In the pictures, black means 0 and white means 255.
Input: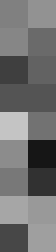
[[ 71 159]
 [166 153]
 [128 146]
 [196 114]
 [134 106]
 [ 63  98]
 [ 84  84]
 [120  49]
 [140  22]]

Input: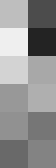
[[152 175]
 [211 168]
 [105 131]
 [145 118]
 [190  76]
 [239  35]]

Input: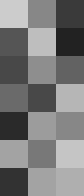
[[ 85 190  34]
 [ 50 163 175]
 [ 42 156 135]
 [ 72 142  98]
 [204 135  58]
 [163 120 197]
 [106  72 182]]

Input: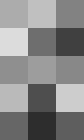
[[172 192 130]
 [143 157 136]
 [220 110  64]
 [186  78 205]
 [102  45  94]]

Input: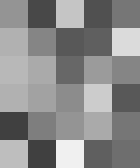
[[184 170 103 155 133]
 [177 162 140 204  88]
 [177 133  88  95 219]
 [ 64 126 148 170 118]
 [148  72 197  80 118]
 [190  64 240  95 110]]

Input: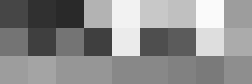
[[157 164 150 150 136 136 129 122 142]
 [116  63 116  63 235  78  91 222 171]
 [ 70  48  41 179 242 200 192 250 157]]

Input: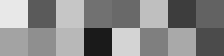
[[163 143 184  26 212 127 169  75]
 [232  90 198 113 105 191  61  98]]
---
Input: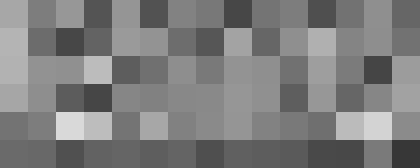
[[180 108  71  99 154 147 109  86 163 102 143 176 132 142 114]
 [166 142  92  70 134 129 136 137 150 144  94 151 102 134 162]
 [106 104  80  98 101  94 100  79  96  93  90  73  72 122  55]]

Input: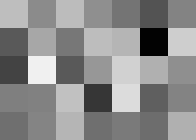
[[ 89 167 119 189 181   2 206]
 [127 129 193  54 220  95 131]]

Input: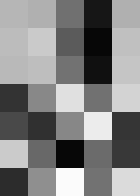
[[188 202  91   7 192]
 [ 51 136 224 113 211]
 [203 104   7 107  56]]

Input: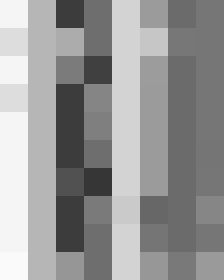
[[221 182 172 110 211 198 119 118]
 [221 182  60 133 211 155 107 118]
 [245 182  60 110 211 155 107 117]
 [245 182  60 122 202 103 107 134]
 [250 182 150 110 211 151 121 154]]

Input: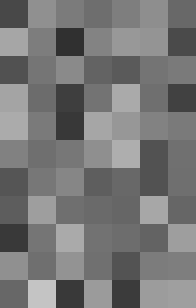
[[166 125  48 131 152 148  74]
 [164 108  62 115 170 111  65]
 [129 111 119 143 174  82 112]
 [ 93 158 111 106 102 167 102]
 [144 111 147 112  83 124 126]]

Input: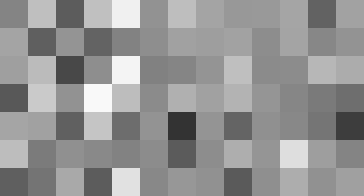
[[164  95 148  99 130 142 161 158 162 141 164 135 147]
 [ 88 202 146 249 189 139 176 161 179 149 134 122 110]
 [189 123 144 137 130 140  91 141 174 149 222 158 132]]

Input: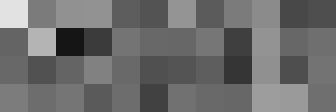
[[100 180  21  59 116 104 103 118  63 147 103 111]
 [124 109 117  90 109  65 113 105 103 157 154 111]]

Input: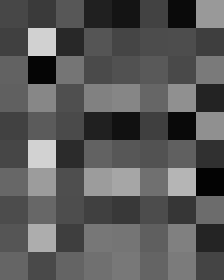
[[ 64 209  40  85  69  76  77  62]
 [ 96 135  79 129 134 102 144  35]
 [ 70 210  43  98  87  82  96  48]
 [ 76 103  77  64  56  76  54 108]
 [101  73 100 112 120 100 123  68]]

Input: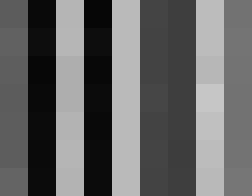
[[ 97  13 182  13 186  67  62 188 116]
 [ 92   9 174  11 186  70  62 198 114]
 [ 93  10 181  11 186  68  61 188 115]]
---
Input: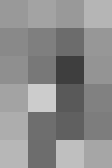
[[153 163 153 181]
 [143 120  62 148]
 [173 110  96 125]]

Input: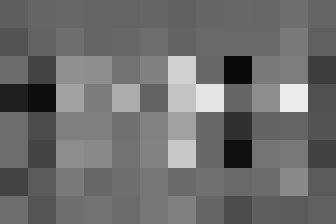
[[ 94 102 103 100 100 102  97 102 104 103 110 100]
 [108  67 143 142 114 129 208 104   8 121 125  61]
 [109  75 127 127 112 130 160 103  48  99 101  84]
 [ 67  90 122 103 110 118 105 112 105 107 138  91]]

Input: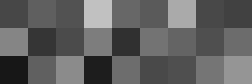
[[ 71  95  82 193 103  90 170  72  65]
 [ 23  96 139  29 109  73  79 117 149]]

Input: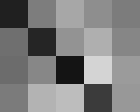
[[ 32 125 167 142 124]
 [108 135  20 212 155]]

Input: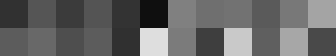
[[ 49  85  59  84  51  15 128 111 114  90 120 164]]

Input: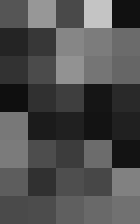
[[ 85 151  73 196  17]
 [ 50  75 146 117 102]
 [120  27  32  19  32]
 [ 93  48  78  71 129]]
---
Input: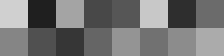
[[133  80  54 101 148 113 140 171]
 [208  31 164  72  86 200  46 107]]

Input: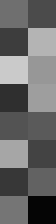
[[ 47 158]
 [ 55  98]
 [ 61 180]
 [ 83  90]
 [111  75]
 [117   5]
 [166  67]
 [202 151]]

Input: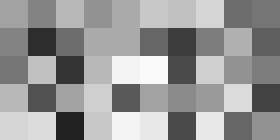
[[117 192  52 184 244 250  74 207 146 125]
 [131  45 109 170 170 102  60 125 176  95]
 [162 131 184 146 170 200 192 213 109 117]
 [184  81 162 207  89 162 139 154 219  66]
 [213 219  33 200 244 232  74 232 102 146]]

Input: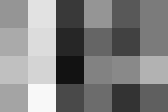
[[149 226  57 149  88 123]
 [164 248  73 108  51  95]
 [170 220  38 101  65 123]
 [192 212  18 130 137 178]]

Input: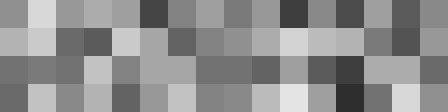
[[106 194 137 179  99 152 194 130 137 187 228 159  46 114 216 144]
 [114 122 114 194 130 166 166 114 114  99 159  91  62 172 172 106]
 [144 216 152 172 159  69 130 159 122 152  62 137  75 159  91 137]
 [179 202 106  91 202 166  99 130 144 172 210 187 179 122  83 152]]

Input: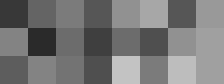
[[ 56 100 123  86 145 167  86 153]
 [ 93 131 115  79 195 123 189 160]
 [131  42 108  63 108  79 145 160]]
